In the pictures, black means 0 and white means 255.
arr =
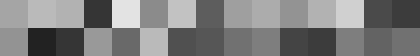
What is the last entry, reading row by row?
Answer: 113
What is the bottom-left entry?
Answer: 147
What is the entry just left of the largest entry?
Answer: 53
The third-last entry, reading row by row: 126
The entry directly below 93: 86
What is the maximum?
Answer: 227
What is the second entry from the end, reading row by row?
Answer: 99
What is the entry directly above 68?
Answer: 147
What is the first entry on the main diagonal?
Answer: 165

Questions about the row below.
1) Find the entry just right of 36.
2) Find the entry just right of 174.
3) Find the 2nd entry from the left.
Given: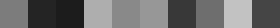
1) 28
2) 137
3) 36

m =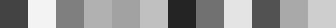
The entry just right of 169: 206
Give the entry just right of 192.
36

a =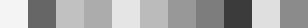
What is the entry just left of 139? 223
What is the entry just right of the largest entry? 102

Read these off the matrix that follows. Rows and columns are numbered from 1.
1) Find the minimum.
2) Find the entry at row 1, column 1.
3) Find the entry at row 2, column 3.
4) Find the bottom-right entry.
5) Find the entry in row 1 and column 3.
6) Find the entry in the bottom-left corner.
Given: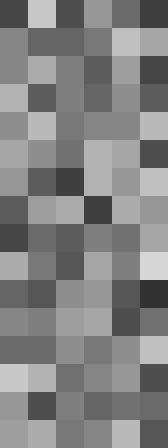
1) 50
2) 70
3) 101
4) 86
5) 78
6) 158

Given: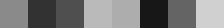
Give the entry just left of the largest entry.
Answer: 100
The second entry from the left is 50
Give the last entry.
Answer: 208

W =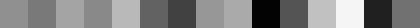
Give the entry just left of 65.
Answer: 98
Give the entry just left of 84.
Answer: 3

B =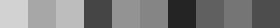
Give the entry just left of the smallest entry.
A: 133
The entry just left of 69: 189

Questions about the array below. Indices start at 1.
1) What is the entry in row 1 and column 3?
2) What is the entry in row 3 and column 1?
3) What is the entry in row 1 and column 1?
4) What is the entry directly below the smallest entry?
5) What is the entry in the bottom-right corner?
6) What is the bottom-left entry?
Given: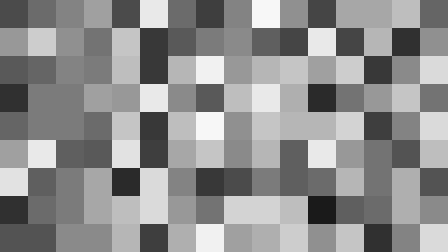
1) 131
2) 89
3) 75
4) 144
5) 218
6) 83

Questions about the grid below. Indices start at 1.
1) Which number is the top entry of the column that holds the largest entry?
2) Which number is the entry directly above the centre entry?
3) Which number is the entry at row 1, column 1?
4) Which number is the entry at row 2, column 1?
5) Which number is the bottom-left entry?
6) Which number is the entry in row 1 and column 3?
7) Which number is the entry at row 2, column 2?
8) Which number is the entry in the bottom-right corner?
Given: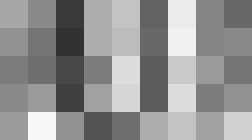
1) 138
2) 188
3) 167
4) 146
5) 154
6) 58
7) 116
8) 208

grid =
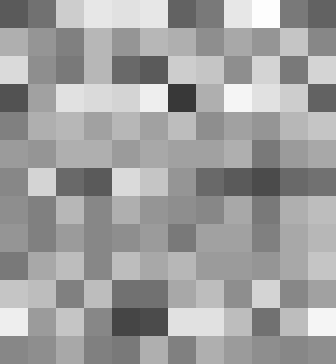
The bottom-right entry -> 142
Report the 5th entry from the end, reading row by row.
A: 175
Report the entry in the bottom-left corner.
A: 135
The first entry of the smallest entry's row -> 82
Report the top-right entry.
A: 98
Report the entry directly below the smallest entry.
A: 189
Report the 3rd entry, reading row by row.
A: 205
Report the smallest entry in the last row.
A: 121
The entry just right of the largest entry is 121
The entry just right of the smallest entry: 175
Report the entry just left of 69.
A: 135
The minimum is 56
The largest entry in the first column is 238
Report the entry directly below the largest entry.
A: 149
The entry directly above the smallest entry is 205
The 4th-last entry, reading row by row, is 155
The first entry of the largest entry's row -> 90
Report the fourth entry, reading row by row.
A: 231
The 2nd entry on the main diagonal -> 149
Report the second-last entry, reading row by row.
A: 135
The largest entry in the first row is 253
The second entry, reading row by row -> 113

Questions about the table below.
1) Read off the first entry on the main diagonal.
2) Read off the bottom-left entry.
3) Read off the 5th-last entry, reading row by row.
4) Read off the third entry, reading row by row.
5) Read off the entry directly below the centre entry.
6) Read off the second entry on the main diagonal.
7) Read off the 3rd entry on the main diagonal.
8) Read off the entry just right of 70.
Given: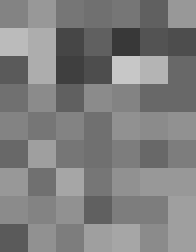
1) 131
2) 90
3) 125
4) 118
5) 112
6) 173
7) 63
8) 96
